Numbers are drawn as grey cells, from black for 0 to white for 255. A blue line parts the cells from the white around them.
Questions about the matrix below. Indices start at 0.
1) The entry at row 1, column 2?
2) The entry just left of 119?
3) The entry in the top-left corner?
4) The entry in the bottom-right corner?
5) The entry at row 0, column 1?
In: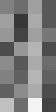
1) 170
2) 160
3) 129
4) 67
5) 109

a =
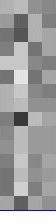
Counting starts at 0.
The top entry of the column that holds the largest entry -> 187
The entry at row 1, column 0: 154
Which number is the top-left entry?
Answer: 177
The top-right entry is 136
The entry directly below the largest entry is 199
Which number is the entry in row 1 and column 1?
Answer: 96
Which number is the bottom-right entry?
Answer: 145
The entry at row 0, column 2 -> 145
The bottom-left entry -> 165
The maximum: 227
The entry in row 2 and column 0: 116
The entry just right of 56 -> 187
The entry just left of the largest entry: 116
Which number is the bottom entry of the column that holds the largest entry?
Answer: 96

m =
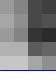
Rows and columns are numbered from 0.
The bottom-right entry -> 143
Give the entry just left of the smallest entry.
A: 52
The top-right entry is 63
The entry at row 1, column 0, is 166
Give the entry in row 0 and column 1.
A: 132
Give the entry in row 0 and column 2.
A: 72

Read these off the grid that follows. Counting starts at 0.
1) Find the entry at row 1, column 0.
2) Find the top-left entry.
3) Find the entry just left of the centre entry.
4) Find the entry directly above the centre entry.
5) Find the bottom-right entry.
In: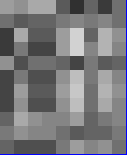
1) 112
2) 157
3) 79
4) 100
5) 112

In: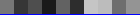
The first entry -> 119
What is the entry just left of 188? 197
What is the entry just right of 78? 26

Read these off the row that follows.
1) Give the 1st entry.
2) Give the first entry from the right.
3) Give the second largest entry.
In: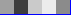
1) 160
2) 139
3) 202

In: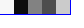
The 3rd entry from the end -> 130
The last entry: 203
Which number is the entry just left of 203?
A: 77

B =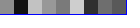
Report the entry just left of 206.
122
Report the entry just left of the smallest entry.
142

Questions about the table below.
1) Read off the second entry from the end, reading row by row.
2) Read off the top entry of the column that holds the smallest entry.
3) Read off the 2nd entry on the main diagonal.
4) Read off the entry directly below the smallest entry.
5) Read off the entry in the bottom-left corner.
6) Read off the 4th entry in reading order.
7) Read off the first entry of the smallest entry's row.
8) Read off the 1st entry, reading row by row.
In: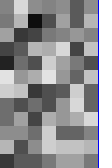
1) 161
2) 141
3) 182
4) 68
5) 56
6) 131
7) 121
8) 131

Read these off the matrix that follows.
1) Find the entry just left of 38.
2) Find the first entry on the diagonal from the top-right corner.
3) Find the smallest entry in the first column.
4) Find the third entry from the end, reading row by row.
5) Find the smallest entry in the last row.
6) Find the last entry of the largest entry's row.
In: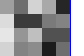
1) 169
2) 38
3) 159
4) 140
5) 28
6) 81

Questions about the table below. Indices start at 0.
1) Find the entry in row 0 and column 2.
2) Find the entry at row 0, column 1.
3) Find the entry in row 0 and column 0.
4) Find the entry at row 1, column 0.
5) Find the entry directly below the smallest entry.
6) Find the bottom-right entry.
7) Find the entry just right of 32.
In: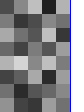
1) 191
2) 136
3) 76
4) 124
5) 136
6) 113
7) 179

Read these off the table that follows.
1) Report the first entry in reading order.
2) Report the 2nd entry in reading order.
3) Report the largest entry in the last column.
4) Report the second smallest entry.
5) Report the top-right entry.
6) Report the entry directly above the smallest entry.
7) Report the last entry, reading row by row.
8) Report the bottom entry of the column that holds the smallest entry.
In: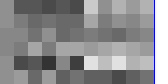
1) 144
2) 86
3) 190
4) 62
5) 178
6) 124
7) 114
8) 155
